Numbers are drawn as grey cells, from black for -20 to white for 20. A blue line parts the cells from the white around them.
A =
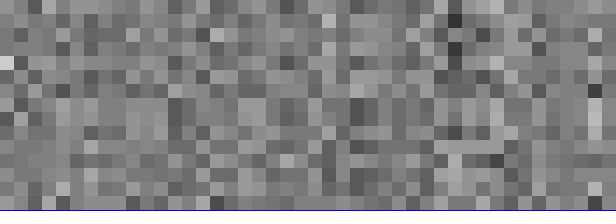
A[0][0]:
3
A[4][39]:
-1
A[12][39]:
1
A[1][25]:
3
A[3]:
[-1, 0, 0, -1, -6, 1, -5, 0, -1, -3, 0, -1, 0, 3, 0, -5, -1, -4, -1, 1, -2, 0, -3, 6, -1, 4, 3, 1, 0, -4, 5, -1, -11, -3, 0, 1, 4, 4, -7, 0, 1, 1, -4, -1]
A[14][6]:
2
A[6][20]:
1
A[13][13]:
-3
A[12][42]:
1
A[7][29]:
-1
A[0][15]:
-5
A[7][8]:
0
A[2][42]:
7
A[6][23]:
2
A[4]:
[12, -6, 3, 4, 0, 3, 1, 1, 0, 0, 3, 2, -6, -1, 2, -3, -2, 1, 3, -1, -7, -3, 3, 3, -2, -6, -2, 0, -3, -5, -1, 4, -8, 2, 3, 8, 1, 1, -1, -1, 1, 1, 6, 1]
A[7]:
[4, -6, -1, 1, 5, 2, 4, 0, 0, 2, 2, 2, -6, -3, 1, 0, -2, 4, 4, -1, -4, -2, 4, -2, -2, -7, -4, 0, -3, -1, -4, 3, 0, 4, 2, 6, -2, -2, 3, -1, 0, 1, 8, 1]
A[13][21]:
-1
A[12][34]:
4
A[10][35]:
4
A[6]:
[1, -3, 4, -2, -7, -1, -4, 0, -1, -5, -2, -4, 5, 2, 1, -4, -1, -4, -4, 0, 1, 1, -4, 2, 1, 6, 3, -1, 2, -2, 4, -2, -4, -4, 1, -5, 0, 3, -6, 1, 0, 0, -10, -1]
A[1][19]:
2
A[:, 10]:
[3, 1, -1, 0, 3, -1, -2, 2, 2, 1, 1, -3, -1, 0, -1]
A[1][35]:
2
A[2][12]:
-3
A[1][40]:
1
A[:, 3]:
[6, 0, -1, -1, 4, 2, -2, 1, -1, -2, 0, 0, 1, 0, 6]
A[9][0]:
-3
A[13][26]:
-3
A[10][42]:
3
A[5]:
[-4, 2, -5, 2, 1, -1, -6, -2, -4, 3, -1, 3, -2, 1, -6, 4, 3, -3, -1, 3, 2, 0, -3, 4, -3, 4, 4, 3, -1, 3, 3, -7, -5, -3, -7, -2, 6, -1, -1, -3, 0, -3, 3, -3]
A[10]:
[1, -1, -1, 0, 2, 0, 6, 1, 1, 0, 1, 0, -3, -3, 3, -2, -2, 4, 3, -3, -4, -2, 4, -5, 0, -7, -5, -2, -2, -2, -5, 5, 4, 4, 4, 4, -5, -2, 3, 0, -1, 1, 3, 2]
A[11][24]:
1
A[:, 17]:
[1, -4, -1, -4, 1, -3, -4, 4, 3, -2, 4, -1, 4, 4, 0]

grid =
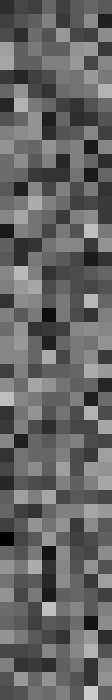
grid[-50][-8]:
-13
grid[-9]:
[-2, -7, -6, -14, 2, -4, -11, 5]
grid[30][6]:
-9
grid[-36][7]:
-11
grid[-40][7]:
1
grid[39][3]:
-17
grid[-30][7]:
-7
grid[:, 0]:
[-13, -10, -8, 5, 6, -11, -4, -14, -7, 0, 3, -3, -3, -6, -3, 1, -16, -5, -6, 1, 0, -12, 0, -3, 1, 1, -10, 2, 10, -12, -11, 1, -12, -9, -14, -5, -4, -10, -20, -4, 3, -2, 3, -3, -4, 3, -9, 0, -7, -8]
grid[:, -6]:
[-10, -5, -3, -1, -5, -10, -9, -1, 3, 3, -4, -6, -11, 1, 7, -2, -2, -12, -1, 0, 6, 1, -1, -12, -4, -4, -8, 6, -1, 3, -8, -4, -4, 2, -8, 0, -12, 3, -6, -1, 7, -6, -1, -9, -10, -6, -8, -11, -4, -2]
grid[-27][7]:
1
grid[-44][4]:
-3
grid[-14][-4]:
0
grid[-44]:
[-4, 3, -9, -12, -3, -2, -1, 8]
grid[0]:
[-13, -9, -10, -4, -10, -6, -4, -6]
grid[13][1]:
-15
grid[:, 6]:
[-4, 2, -10, 4, -9, 4, -1, -7, -12, 1, -16, -4, -16, -1, -9, 2, 10, -11, -16, -6, -9, 9, -12, 2, -2, 2, 7, -4, -15, 8, -9, -8, -11, 4, 0, -7, 6, 2, -8, -9, 3, -11, -6, -6, -17, 4, 8, -12, -12, 12]
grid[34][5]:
-5
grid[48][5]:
-7
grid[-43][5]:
-12
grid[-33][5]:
1
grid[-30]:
[0, 4, 6, -8, -4, -8, -9, -7]
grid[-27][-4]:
-10
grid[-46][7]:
1
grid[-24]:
[-10, 0, -8, -5, -5, -4, 7, 4]
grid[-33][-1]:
3
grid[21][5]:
-7
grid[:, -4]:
[-10, -11, 4, -5, 0, -1, -3, -10, -4, -7, -2, -14, -12, 0, -3, -11, -1, 1, -6, -9, -4, -1, -1, -10, -4, -9, -5, -2, -5, -2, -6, -2, 0, 5, 0, -9, 0, 3, -5, 2, 1, 2, -5, -2, -7, -12, -4, -5, -4, 0]
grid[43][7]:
0
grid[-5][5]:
0
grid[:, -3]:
[-6, -6, -9, 3, 4, -2, -2, -12, -13, -6, 0, 0, -2, -8, -10, 0, -7, 1, -9, -8, -8, -7, -8, 1, -1, -1, -4, -5, 0, -8, -9, 0, -8, -8, -5, -6, 0, -11, -10, -8, -7, -4, -4, 1, -3, 0, 1, -2, -7, -6]
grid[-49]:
[-10, -7, -5, 0, -11, -6, 2, -15]
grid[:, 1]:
[-9, -7, -13, -5, -5, -14, 3, 8, -4, 2, -3, 2, -4, -15, -1, 6, 0, -13, -13, 9, 4, 2, -6, 3, 4, 1, 0, -3, 1, -2, 0, -15, -2, -2, -6, 5, -10, -6, -9, -7, -1, -7, -9, -4, -6, -1, -9, -12, 4, -7]
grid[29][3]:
-7

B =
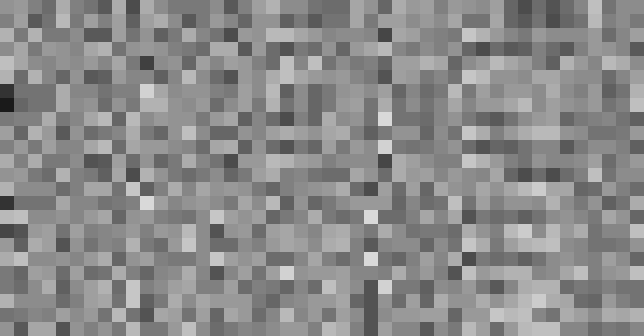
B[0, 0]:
3
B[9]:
[5, -4, 8, 4, -6, 3, -3, -1, 1, 7, -1, -4, 3, 10, 2, -4, -4, 3, 1, 5, 7, 5, 3, 6, 7, 0, -5, -1, 3, 3, -4, 2, -2, 11, 7, 0, 4, 7, 9, 9, 3, 2, -2, -2, -1, 4]
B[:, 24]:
[-3, -2, 2, -4, 2, 4, 3, 4, 2, 7, -1, 2, -3, 7, 2, -3, 7, 8, -3, 5, 5, 6, 5, 7]
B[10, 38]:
1
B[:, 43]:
[-2, 0, -3, 3, 9, -3, -5, -2, 1, -2, 2, -3, -2, 4, -5, 6, 1, -2, 5, 3, 0, 4, 7, -1]
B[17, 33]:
11
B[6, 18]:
2
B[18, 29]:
0
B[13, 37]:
9
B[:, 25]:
[6, 6, 2, 4, -1, 1, 4, 5, 3, 0, 4, 2, 6, -3, 4, -1, 2, 0, 0, 1, 2, -4, 2, 0]
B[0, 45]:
2
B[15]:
[9, 10, 2, 2, 3, 1, 4, 6, -4, 3, 4, 0, -1, -2, 2, 11, 5, 3, 5, -4, -1, 1, 7, -1, -3, -1, 14, -3, -3, 0, 6, 1, 6, -7, -1, -3, -2, -5, -2, 2, 3, 1, -1, 6, 3, -4]
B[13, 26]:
-8
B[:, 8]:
[7, 5, 5, -2, 6, 4, 0, 3, -4, 1, -3, 5, 6, -2, -1, -4, 2, 0, -4, 7, -3, -2, 9, -1]
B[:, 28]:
[7, 5, 6, 1, 5, 5, -4, -2, -2, 3, -1, 7, 7, -3, -4, -3, 2, 2, -4, 7, -1, -3, 4, 1]
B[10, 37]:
-2
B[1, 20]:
-5
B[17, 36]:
5
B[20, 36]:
1
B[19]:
[-1, -4, 5, 4, -3, 5, -3, -2, 7, 0, -4, 1, 2, 7, 1, -7, 1, 5, -2, 5, 13, 3, 4, 4, 5, 1, 1, 0, 7, 1, 4, 0, -7, 10, 4, 6, 8, 8, 1, 2, 6, 10, 0, 3, 4, 10]
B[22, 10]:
-7
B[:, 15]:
[2, 4, -2, 7, 1, -3, 0, -3, 4, -4, 6, -2, 2, 3, 2, 11, -7, -3, 11, -7, 0, 4, -4, -3]
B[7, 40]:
3
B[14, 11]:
5
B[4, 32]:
-4
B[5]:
[8, -3, 8, 1, -4, 3, -6, -5, 4, 1, 1, -5, 1, 9, 2, -3, -7, 4, 2, 7, 10, 6, 4, 3, 4, 1, -1, -7, 5, 4, -1, 1, -2, 11, 9, 3, 3, 2, 6, 6, 3, 2, 2, -3, 1, 5]
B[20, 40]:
-3
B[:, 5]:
[0, -1, 2, 1, 2, 3, 1, 2, 1, 3, 1, 2, 0, 0, 1, 1, 5, 3, 1, 5, 2, 0, 2, 3]
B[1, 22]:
-6
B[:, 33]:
[3, -2, 11, -4, 2, 11, -1, 1, -1, 11, -3, 11, 2, 2, -2, -7, 7, 11, -8, 10, 4, 3, 4, 9]

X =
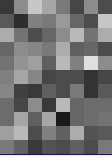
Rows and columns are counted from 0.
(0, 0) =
-11
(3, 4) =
7
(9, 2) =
-8
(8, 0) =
-3
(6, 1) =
-10
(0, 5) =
-9
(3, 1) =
2
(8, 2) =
-5
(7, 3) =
-11
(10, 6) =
-8
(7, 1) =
-9
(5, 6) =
-12
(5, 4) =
-8
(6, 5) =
-1
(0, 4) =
-1
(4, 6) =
15
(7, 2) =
2
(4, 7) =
2
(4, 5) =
0
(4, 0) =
-2
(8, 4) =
-16
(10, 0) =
-1
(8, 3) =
6
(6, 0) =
1
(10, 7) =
-1
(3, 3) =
-1
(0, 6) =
2
